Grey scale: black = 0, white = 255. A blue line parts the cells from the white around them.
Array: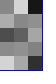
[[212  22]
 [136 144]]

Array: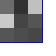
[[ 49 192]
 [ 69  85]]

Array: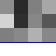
[[ 41 128]
 [ 46 135]]

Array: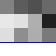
[[ 92  80]
 [225 175]]

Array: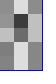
[[221 140]
 [ 60 192]]

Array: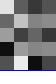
[[ 93  56]
 [194 132]]
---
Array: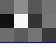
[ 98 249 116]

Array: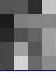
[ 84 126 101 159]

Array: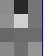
[140 208 109]

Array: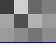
[ 60  80 117]

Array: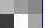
[182 251]

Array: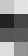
[201  69]

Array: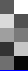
[90 81]
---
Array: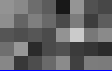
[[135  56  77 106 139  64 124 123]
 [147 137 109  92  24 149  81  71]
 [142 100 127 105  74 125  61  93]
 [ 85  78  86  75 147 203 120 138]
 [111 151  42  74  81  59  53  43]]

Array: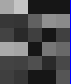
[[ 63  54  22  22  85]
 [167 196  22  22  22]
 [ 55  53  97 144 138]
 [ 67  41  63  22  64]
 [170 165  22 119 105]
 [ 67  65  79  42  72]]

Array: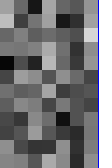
[[133 128  86 170 137  42 142]
 [161 104  22 166 102  87 148]
 [189  63 116 160  24  48 161]
 [103 128  94 108  94  79 214]
 [121 118 129 171 112  50 141]
 [  6  77  34 183 104  57 149]
 [ 69 157 141  84 143 106  69]
 [112  94 101 165  61  77  85]
 [ 94 136 125  70 121  82  68]
 [ 72  55 137 109  16  82 121]
 [ 66  85 155  87  58  42 119]
 [143  73  52  53 143  49 124]]

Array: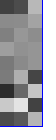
[[ 75  89 181]
 [ 65  76 184]
 [139 140 163]
 [128 151 141]
 [158 145 149]
 [121 138 149]
 [123 175  69]
 [ 44 104 197]
 [201 227  66]]

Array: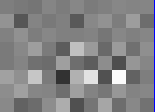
[[137  98 108 141 173  80 117 166 109 136 114]
 [126 121 117 133 124 135 123 128 135 132 133]
 [147  86 132 121 128  89 136 146 125 157 109]
 [129 145 125 135 128 128 131 118 135 128 134]
 [122 136 158 123  92 192 154 105 155 112 143]
 [122 132 112 108 159 110  93 141  78 150 134]
 [161 144 198 123  50 177 226  81 251  98 126]
 [141 160 134 132 110 159 131 119 151 131 135]]

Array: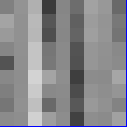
[[139 142 209 158 141  65 142 139 161]
 [128 147 176  59 134 109 162 152 105]
 [164 145 185  86 136  96 156 148 120]
 [154 145 183  78 135 100 159 149 116]
 [134 144 196 118 138  83 150 145 137]
 [ 83 143 196 120 138  81 150 144 139]
 [136 142 211 164 142  62 140 139 166]
 [127 143 202 137 139  76 147 142 149]
 [118 145 191 105 137  88 153 145 131]]
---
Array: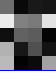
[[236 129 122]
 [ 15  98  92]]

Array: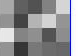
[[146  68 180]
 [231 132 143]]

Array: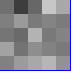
[[127 154 122]
 [117 106 179]]

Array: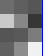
[[201 135  54]
 [ 85  89 124]]

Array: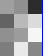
[[ 99 185 219]
 [144 156 246]]

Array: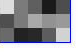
[[ 79 122 169]
 [106  34  40]]
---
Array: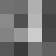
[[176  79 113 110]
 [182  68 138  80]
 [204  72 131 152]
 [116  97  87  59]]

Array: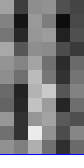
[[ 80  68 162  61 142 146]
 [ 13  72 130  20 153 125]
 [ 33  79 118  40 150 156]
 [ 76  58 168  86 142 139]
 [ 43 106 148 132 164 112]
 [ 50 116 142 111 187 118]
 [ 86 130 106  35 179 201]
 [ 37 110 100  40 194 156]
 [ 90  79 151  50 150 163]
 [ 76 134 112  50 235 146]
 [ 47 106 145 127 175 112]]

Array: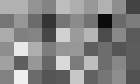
[[142  67 177 177 147 131 189 174 152 177]
 [106 124 117 150 107  52 117 139 114  11]
 [137  90 171 128 132  70 209 155 182  75]
 [ 84  92 142 233 174 125 150 152  94 109]
 [135  92 161  94 151 102 218 123 190 109]
 [141  81 129 239 107  84  89 199  98 118]]

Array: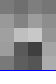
[[126 118 122 111]
 [157 141 153 131]
 [200 149 160 191]
 [ 63 164 157  90]
 [ 85 172 121  94]]

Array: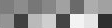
[[173 161 125 140 119 135 161 106]
 [229  46 148  64 186 206  68 243]]

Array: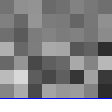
[[120 111 115 144 147 106 112 130]
 [119 144 128 104 149 124 122 101]
 [118 139 111  90 124 131 124 129]
 [ 97  45 176 104 125 169 166  87]
 [132 184 104 149  72  95 104 169]
 [161  57 187 216  93  72  95  54]
 [129  44 133 171  73 164 151 156]]

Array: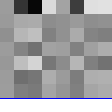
[[223 225 156  52   7 218 163  61]
 [142 145 154 169 171 141 145 154]
 [132 127 144 182 191 129 145 171]
 [160 173 156 132 113 162 159 129]
 [128 114 152 190 212 119 140 182]
 [174 176 156 111 118 173 155 125]
 [165 171 157 127 122 164 149 128]]

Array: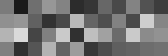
[[ 82  61 123  26 111 151 131  44  54 103  73 131]
 [206 133 144 150  97  50  73 185 101  78 130  73]
 [139 146 180 218  69 128 202  48 191 161 107 202]
 [109 113 128  48  85 179  99 156  55  76  95  99]]
